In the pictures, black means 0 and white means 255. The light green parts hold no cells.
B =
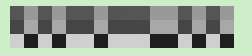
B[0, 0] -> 85
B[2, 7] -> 207
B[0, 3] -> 153
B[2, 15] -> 30
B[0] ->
[85, 153, 85, 153, 85, 85, 153, 84, 85, 85, 153, 153, 85, 153, 85, 153]
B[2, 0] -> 207
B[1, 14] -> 70
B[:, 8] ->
[85, 69, 208]
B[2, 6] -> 30
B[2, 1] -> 30
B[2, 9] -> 207
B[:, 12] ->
[85, 69, 207]
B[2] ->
[207, 30, 207, 31, 207, 208, 30, 207, 208, 207, 30, 30, 207, 31, 207, 30]
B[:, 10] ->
[153, 168, 30]

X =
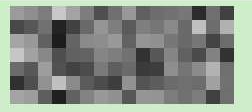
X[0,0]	155
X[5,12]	112
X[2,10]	145
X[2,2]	97
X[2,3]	29
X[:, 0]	[155, 73, 165, 198, 107, 48, 164]
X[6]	[164, 157, 94, 32, 97, 131, 153, 145, 87, 149, 148, 124, 113, 125, 64, 111]
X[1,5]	105
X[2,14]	68
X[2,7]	153
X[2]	[165, 153, 97, 29, 101, 138, 141, 153, 98, 149, 145, 119, 106, 118, 68, 108]
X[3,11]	133
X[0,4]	163
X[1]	[73, 87, 113, 35, 65, 105, 149, 126, 90, 127, 118, 137, 106, 191, 109, 177]
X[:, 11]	[113, 137, 119, 133, 142, 107, 124]
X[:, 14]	[111, 109, 68, 130, 179, 161, 64]
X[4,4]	67
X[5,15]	113
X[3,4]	97
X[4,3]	81
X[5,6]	76
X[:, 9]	[95, 127, 149, 50, 58, 84, 149]

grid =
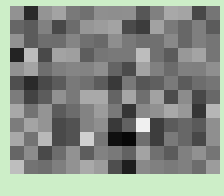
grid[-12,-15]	146
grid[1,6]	156
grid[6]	[124, 67, 92, 145, 121, 169, 169, 100, 166, 111, 162, 76, 140, 72, 104]
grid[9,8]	7
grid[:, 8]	[143, 75, 121, 121, 75, 121, 166, 53, 98, 7, 98, 30]
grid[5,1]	42
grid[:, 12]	[164, 103, 103, 152, 128, 91, 140, 152, 103, 103, 128, 128]
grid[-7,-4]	122
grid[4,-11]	133
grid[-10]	[146, 91, 110, 109, 133, 112, 105, 142, 121, 111, 112, 137, 103, 127, 117]
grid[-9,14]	117
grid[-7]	[79, 42, 73, 91, 121, 112, 92, 57, 121, 86, 95, 122, 91, 109, 117]
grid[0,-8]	142
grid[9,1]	115
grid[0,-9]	143
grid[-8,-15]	146
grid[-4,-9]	143
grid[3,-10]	93
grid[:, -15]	[146, 102, 146, 35, 146, 79, 124, 168, 124, 168, 102, 190]
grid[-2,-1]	117
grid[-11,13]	127
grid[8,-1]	143
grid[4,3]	127
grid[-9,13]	164
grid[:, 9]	[86, 60, 111, 189, 163, 86, 111, 137, 240, 111, 163, 137]
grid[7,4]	108
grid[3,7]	121
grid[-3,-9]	118
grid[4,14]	143

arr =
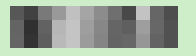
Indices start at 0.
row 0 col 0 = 87
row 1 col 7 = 101
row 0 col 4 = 192
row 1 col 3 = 182
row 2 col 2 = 94
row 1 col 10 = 103
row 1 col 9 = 158
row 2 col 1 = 51
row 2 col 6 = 133
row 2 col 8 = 103
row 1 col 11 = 81

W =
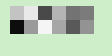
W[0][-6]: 195
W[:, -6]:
[195, 13]
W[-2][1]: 233
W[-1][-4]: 245
